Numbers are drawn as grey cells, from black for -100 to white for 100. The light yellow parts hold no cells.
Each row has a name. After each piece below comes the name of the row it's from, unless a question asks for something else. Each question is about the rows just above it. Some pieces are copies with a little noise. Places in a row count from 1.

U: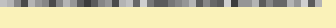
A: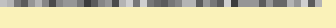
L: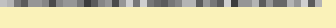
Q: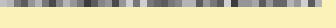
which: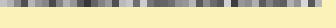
U
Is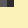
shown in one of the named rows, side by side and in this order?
no
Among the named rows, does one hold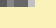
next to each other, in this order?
no
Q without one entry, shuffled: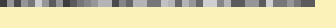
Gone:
[31]
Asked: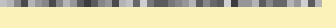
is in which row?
U
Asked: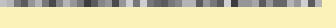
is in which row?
Q
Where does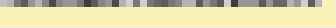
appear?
A

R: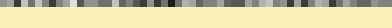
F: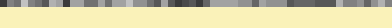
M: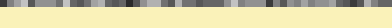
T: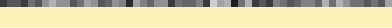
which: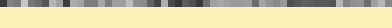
F
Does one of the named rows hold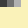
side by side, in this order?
no
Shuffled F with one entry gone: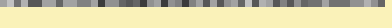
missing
[-42]
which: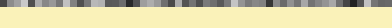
M
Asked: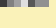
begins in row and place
R, 8
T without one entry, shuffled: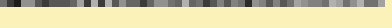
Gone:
[62]

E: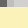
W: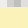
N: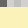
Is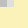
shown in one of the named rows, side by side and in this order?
yes
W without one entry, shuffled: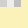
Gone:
[75]
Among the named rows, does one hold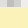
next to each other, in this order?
no
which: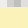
W

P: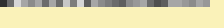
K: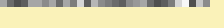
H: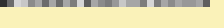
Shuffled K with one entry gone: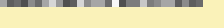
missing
[43]
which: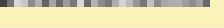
H
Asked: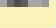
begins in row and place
P, 21
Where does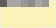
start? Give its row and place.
P, 24
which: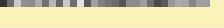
P
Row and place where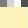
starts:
K, 25

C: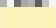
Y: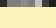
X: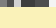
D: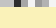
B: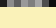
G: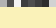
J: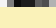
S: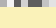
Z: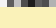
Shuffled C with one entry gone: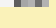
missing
[53]
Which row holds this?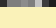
Y
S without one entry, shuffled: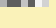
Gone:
[78]
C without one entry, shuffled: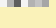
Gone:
[-14]
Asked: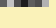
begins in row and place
Z, 2

